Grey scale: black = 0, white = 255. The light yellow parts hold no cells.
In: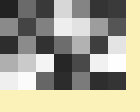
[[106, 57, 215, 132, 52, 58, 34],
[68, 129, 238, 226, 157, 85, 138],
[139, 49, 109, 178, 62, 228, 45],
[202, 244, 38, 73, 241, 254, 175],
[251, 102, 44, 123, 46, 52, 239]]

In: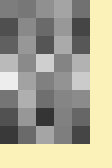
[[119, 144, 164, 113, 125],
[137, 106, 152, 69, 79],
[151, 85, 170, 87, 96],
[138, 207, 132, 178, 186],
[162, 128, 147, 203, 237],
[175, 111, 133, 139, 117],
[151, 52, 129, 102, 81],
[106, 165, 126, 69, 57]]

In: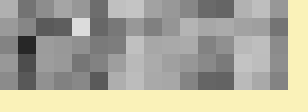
[[115, 141, 165, 151, 109, 192, 196, 162, 152, 135, 106, 101, 178, 190, 151, 176],
[134, 90, 94, 220, 103, 120, 152, 128, 149, 180, 167, 171, 162, 159, 116, 154],
[39, 156, 152, 144, 122, 125, 192, 167, 169, 171, 130, 144, 185, 190, 139, 131],
[77, 157, 153, 118, 130, 158, 185, 171, 160, 151, 137, 122, 195, 189, 142, 152],
[88, 145, 129, 136, 90, 174, 188, 169, 167, 132, 101, 99, 186, 169, 131, 139]]

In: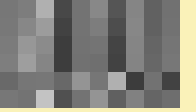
[[125, 176, 72, 115, 136, 85, 133, 97, 113, 119],
[135, 156, 66, 115, 125, 77, 135, 97, 114, 120],
[151, 139, 61, 114, 116, 68, 133, 101, 117, 123],
[158, 133, 61, 113, 111, 66, 132, 103, 119, 126],
[118, 119, 104, 148, 118, 176, 60, 114, 66, 105],
[115, 195, 80, 115, 148, 96, 129, 101, 110, 119]]

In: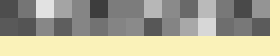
[[117, 226, 164, 133, 61, 124, 124, 183, 138, 105, 186, 120, 73, 148, 77],
[84, 135, 94, 133, 114, 132, 138, 87, 132, 168, 215, 110, 120, 91, 89]]

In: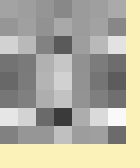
[[158, 149, 136, 155, 159, 170, 163],
[160, 146, 169, 156, 162, 135, 150],
[185, 130, 90, 158, 185, 226, 210],
[122, 177, 198, 145, 124, 109, 115],
[123, 180, 209, 146, 117, 92, 104],
[128, 174, 194, 147, 127, 111, 118],
[211, 106, 58, 173, 218, 249, 230],
[150, 150, 192, 157, 159, 107, 129]]
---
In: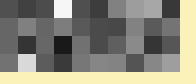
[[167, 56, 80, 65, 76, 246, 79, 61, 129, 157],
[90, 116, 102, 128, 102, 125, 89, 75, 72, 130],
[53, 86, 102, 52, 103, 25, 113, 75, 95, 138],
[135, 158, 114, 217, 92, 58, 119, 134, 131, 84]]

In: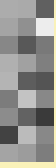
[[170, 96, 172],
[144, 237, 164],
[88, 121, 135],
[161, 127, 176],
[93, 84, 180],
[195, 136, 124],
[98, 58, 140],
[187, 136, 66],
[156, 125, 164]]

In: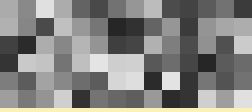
[[114, 59, 171, 137, 224, 172, 99, 73, 114, 150, 188, 76, 67, 91],
[167, 173, 177, 134, 74, 192, 152, 118, 38, 49, 100, 150, 59, 148],
[80, 203, 65, 43, 173, 135, 181, 148, 63, 69, 177, 126, 76, 145],
[91, 107, 52, 201, 195, 116, 191, 228, 206, 208, 88, 109, 70, 38],
[83, 114, 125, 92, 163, 136, 109, 92, 214, 222, 43, 227, 52, 118],
[158, 224, 158, 121, 148, 207, 50, 116, 103, 94, 153, 44, 52, 207]]

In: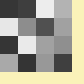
[[237, 179, 54, 62],
[80, 161, 231, 141],
[161, 143, 53, 234],
[152, 63, 169, 52]]

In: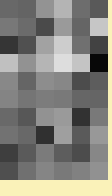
[[109, 89, 104, 100, 147, 180],
[101, 198, 120, 107, 74, 154],
[112, 66, 53, 80, 162, 205],
[196, 8, 192, 146, 181, 221],
[76, 93, 136, 101, 141, 135],
[102, 101, 132, 117, 124, 121],
[50, 121, 105, 87, 146, 154],
[90, 152, 114, 104, 48, 159],
[76, 135, 62, 90, 123, 93],
[129, 145, 79, 112, 133, 121]]

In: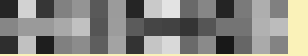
[[174, 128, 37, 210, 54, 129, 148, 89, 155, 37, 201, 227, 105, 134, 36, 122],
[177, 188, 134, 154, 154, 169, 193, 85, 156, 91, 69, 66, 52, 85, 116, 116],
[170, 131, 46, 193, 30, 128, 140, 94, 163, 51, 197, 217, 106, 138, 24, 102]]

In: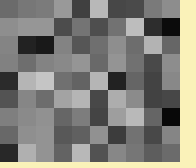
[[122, 141, 107, 119, 123, 153, 64, 184, 71, 74],
[45, 11, 142, 150, 150, 76, 116, 78, 114, 189],
[179, 102, 132, 34, 25, 131, 86, 111, 142, 109],
[73, 141, 129, 110, 131, 137, 149, 105, 148, 113],
[67, 136, 43, 181, 197, 112, 99, 181, 34, 101],
[66, 71, 83, 134, 109, 163, 181, 72, 173, 139],
[101, 8, 127, 138, 145, 102, 125, 68, 158, 185],
[72, 133, 104, 143, 147, 88, 96, 145, 60, 114],
[93, 107, 40, 176, 147, 99, 184, 82, 135, 118]]

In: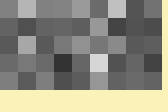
[[84, 114, 129, 181, 129, 131, 154, 107, 192],
[82, 76, 99, 80, 99, 101, 94, 152, 68],
[89, 94, 89, 167, 89, 120, 145, 119, 138],
[100, 67, 106, 120, 106, 51, 102, 214, 82],
[106, 99, 126, 91, 126, 79, 92, 150, 98]]
